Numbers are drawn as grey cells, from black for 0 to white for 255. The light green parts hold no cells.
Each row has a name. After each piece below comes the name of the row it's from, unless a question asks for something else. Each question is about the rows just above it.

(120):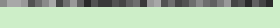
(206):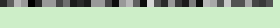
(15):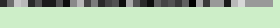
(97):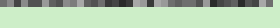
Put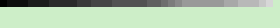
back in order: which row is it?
(15)
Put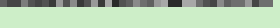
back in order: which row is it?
(120)
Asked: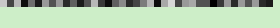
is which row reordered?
(15)

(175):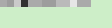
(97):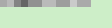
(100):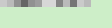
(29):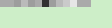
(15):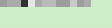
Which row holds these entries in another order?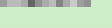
(97)
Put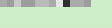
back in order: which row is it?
(15)
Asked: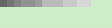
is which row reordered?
(100)
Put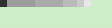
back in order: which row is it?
(15)
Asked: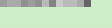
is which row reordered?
(97)
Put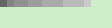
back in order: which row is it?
(97)

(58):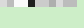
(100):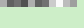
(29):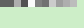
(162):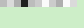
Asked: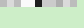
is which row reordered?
(58)
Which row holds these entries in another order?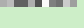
(29)
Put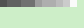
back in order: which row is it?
(100)
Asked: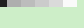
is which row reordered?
(162)
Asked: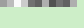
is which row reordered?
(100)

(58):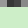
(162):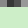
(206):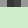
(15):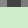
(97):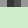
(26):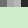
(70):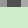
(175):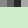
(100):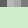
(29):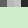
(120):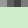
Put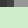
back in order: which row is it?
(206)
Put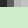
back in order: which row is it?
(29)

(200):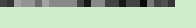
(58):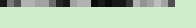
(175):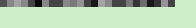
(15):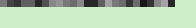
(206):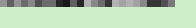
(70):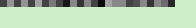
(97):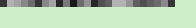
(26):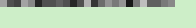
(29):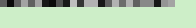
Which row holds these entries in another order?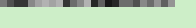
(206)
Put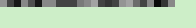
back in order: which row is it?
(200)
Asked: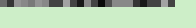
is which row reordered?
(200)
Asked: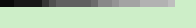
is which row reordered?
(29)
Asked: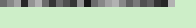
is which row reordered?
(206)
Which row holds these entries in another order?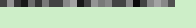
(175)
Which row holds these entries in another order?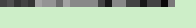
(200)

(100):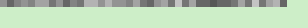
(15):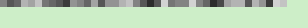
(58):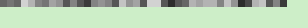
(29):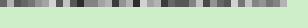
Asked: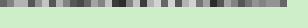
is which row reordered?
(15)
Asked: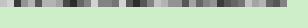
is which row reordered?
(15)
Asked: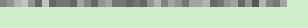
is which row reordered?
(100)
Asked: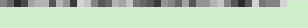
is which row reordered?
(15)
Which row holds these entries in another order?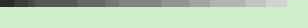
(15)

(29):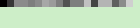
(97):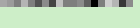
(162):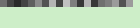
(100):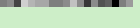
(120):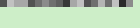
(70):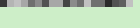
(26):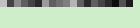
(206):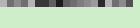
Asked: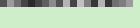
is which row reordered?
(162)
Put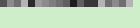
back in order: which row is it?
(206)
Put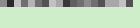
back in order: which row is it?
(120)
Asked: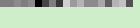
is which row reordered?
(29)
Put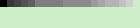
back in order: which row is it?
(29)

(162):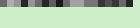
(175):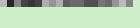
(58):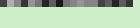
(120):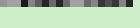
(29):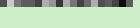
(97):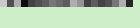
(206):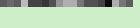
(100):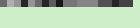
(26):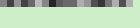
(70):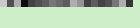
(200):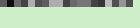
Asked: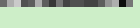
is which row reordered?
(70)
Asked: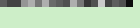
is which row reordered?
(70)
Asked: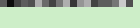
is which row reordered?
(29)
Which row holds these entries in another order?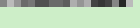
(175)
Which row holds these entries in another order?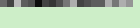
(206)

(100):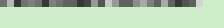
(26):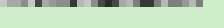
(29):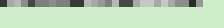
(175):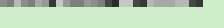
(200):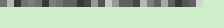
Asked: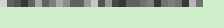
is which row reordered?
(100)
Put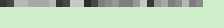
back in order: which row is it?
(175)
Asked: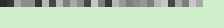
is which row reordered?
(26)
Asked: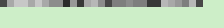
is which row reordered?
(29)

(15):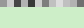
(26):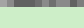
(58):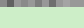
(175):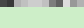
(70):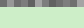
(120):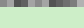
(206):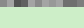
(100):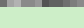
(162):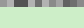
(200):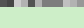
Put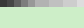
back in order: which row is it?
(175)
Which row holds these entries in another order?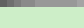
(58)

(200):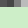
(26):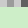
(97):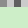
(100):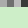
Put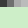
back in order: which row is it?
(100)
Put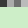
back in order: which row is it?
(100)
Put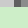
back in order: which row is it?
(97)

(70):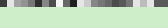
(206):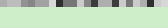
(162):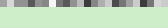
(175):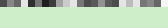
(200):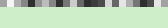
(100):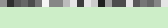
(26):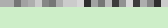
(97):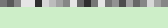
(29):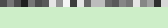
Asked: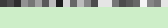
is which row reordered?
(29)
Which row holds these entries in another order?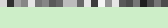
(29)
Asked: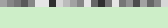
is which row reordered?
(97)
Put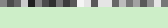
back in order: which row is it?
(70)
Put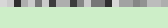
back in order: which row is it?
(206)
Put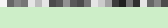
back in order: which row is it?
(175)
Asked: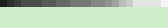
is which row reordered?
(175)

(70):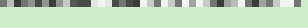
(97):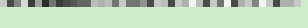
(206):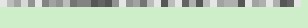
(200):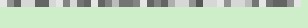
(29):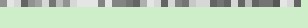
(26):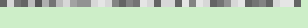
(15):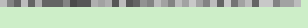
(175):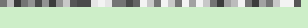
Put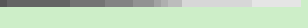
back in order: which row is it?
(26)
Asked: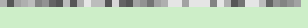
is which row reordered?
(206)
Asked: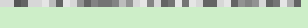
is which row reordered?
(200)
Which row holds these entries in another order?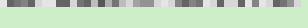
(26)

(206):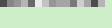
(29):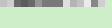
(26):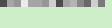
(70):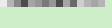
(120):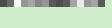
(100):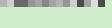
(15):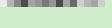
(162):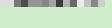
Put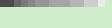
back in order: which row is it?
(15)
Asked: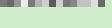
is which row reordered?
(29)
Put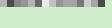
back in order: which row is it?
(206)
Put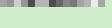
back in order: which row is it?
(70)
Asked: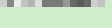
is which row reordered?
(29)
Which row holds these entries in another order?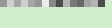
(15)

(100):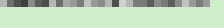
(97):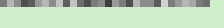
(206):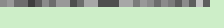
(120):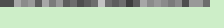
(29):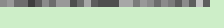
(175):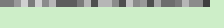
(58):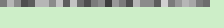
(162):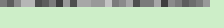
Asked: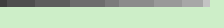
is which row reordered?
(29)
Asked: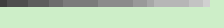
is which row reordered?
(58)
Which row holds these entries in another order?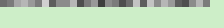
(97)

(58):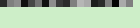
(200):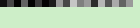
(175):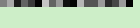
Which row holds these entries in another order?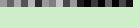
(200)
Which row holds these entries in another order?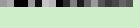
(175)

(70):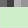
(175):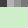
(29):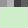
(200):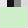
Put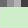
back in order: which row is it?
(70)
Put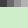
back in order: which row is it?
(70)
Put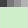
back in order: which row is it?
(175)
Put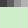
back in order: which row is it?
(29)
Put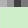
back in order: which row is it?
(175)

